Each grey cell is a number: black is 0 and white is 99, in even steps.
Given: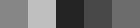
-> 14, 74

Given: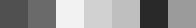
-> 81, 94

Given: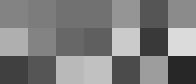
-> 37, 85

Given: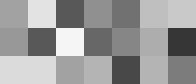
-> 40, 95

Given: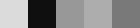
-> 59, 85

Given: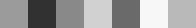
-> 81, 96

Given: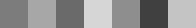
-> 83, 83

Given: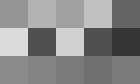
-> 81, 85

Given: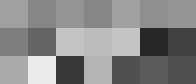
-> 73, 91
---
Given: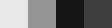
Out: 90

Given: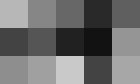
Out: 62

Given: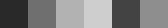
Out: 69

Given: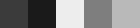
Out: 10

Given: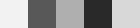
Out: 34

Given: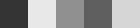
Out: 90

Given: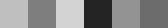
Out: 82
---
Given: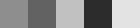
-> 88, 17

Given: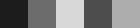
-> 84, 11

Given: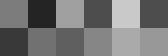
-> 78, 14

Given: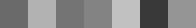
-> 75, 22

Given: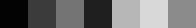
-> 84, 1

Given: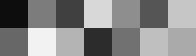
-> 94, 5

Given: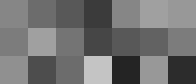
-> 76, 14

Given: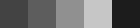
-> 77, 11

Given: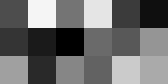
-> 95, 0

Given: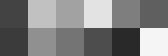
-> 95, 16
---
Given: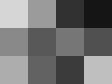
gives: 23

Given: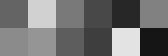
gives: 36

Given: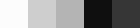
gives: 70

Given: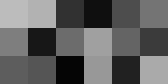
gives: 2

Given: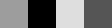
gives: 86

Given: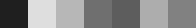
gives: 71

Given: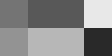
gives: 71

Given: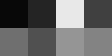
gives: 58
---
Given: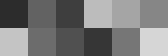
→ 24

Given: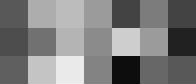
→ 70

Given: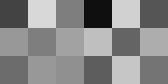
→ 63

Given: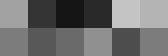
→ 8

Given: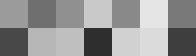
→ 56

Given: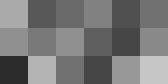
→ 56

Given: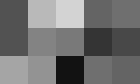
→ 47

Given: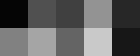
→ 25
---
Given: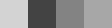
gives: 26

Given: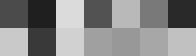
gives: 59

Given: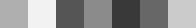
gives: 22

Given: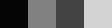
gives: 50

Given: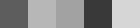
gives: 63

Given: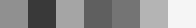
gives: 45
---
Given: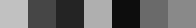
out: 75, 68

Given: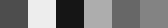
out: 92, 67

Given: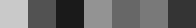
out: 78, 57

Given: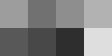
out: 86, 69

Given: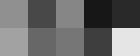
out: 89, 63

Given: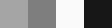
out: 97, 64

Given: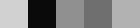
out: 81, 69

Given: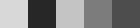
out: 84, 76
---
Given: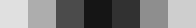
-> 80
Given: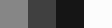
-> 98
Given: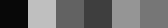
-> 46
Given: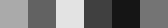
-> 45
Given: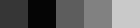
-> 78
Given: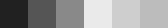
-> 73
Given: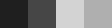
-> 68
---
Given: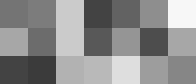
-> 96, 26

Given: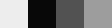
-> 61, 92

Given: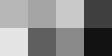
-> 25, 89

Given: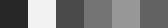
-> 38, 15

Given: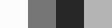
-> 70, 98

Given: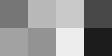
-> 28, 63

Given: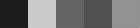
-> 57, 11

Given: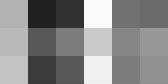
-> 41, 76

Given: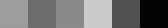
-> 1, 61
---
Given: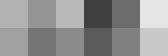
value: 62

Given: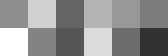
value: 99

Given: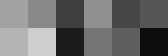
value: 70

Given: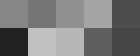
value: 13

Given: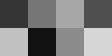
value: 75

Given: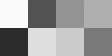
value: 17

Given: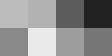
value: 53
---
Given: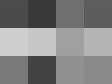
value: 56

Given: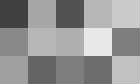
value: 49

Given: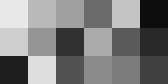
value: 32

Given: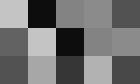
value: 21

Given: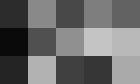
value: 25

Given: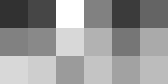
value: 60
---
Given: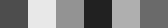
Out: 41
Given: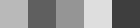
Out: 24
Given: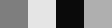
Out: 68
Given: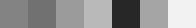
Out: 94
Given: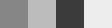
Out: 92
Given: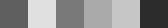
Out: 17
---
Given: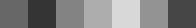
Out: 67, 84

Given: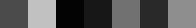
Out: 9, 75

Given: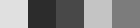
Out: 28, 87

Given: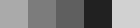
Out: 37, 81

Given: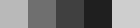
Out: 25, 80

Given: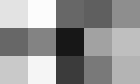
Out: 9, 98

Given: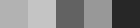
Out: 38, 76

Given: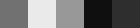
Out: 59, 91

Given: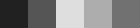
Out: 86, 86

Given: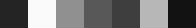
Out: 34, 97
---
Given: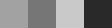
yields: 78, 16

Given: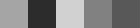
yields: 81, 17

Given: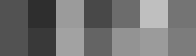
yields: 74, 18

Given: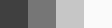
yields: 97, 25

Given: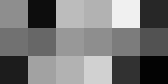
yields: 93, 1

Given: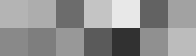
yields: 90, 19
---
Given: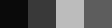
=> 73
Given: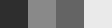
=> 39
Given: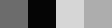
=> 83
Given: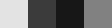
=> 9
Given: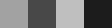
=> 74
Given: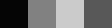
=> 79
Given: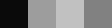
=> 75
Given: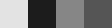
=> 52
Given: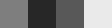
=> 34
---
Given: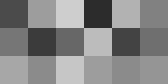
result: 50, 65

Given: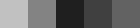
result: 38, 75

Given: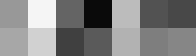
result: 28, 65

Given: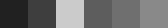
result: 53, 13

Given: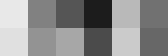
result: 44, 87

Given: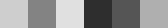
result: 68, 80
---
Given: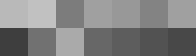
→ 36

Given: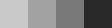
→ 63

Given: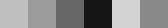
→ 8

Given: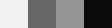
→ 40

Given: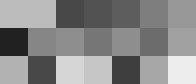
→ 24

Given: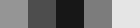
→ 9

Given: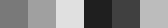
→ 12

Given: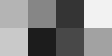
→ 11

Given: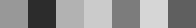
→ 48
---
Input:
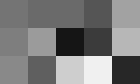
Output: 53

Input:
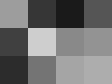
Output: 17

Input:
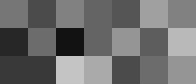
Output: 22

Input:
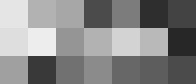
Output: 62

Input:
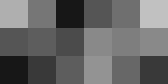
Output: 9

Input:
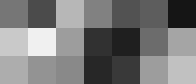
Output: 67

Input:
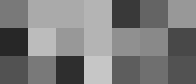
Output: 32

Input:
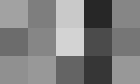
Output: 56
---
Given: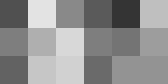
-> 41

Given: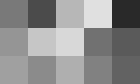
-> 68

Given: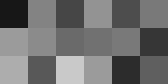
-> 60

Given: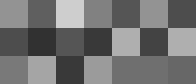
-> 43

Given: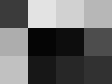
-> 9

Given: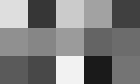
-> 94

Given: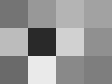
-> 91

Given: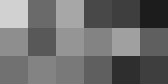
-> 37

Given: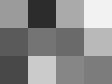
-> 79

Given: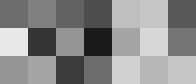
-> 81
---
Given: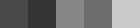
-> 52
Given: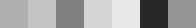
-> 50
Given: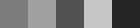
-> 32
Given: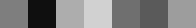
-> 67
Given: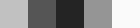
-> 14
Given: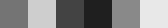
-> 26
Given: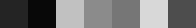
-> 75
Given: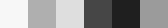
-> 86
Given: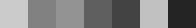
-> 57
